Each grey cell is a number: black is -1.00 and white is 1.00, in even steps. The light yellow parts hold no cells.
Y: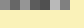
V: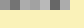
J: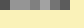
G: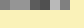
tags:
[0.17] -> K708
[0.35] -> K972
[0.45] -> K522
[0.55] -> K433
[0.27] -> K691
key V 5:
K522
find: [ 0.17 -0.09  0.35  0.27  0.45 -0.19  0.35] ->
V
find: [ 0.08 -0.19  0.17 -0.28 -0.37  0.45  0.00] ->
Y
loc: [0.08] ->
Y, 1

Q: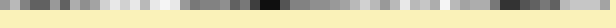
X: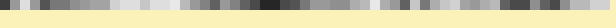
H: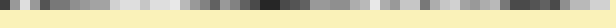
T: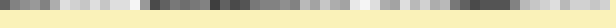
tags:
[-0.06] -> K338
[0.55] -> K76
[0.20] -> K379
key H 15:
K76
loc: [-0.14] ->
T, 19
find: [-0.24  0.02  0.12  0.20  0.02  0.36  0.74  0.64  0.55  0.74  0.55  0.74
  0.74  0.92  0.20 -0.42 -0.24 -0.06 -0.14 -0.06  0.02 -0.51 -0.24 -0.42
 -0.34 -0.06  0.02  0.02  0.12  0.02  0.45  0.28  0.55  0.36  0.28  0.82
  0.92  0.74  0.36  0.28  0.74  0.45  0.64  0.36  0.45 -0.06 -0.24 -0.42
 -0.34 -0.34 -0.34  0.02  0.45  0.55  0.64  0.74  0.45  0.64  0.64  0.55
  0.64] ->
T

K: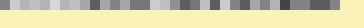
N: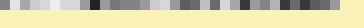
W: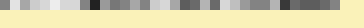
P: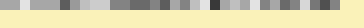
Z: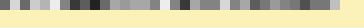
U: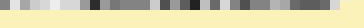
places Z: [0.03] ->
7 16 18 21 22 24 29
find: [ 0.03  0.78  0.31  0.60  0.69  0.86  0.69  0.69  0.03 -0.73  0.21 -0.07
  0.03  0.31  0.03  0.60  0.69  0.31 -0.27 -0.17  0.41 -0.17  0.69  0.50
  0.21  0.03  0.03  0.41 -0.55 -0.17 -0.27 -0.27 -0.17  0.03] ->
W
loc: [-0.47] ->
K, 29
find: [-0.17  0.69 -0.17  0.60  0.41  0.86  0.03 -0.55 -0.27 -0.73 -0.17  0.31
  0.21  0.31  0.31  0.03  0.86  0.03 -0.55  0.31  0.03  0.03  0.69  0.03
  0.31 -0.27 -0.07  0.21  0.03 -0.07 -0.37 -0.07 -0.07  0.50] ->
Z
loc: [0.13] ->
K, 18
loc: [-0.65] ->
U, 10
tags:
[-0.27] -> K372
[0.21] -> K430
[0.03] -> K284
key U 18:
K430

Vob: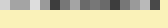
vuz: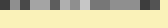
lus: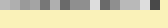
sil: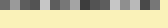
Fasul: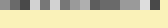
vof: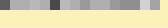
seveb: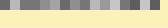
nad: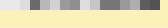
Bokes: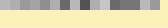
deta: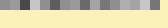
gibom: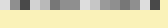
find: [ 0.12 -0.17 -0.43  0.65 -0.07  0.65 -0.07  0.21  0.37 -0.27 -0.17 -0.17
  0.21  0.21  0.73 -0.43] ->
Fasul
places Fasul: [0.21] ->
8 13 14
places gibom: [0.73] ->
1 9 15
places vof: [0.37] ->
2 3 5 8 10 11

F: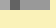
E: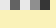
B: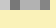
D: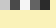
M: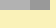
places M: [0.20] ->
4 5
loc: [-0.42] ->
D, 2
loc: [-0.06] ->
B, 2
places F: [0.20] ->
3 4 5
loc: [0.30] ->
F, 1
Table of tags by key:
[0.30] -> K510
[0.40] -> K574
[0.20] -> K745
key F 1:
K510
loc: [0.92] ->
D, 3

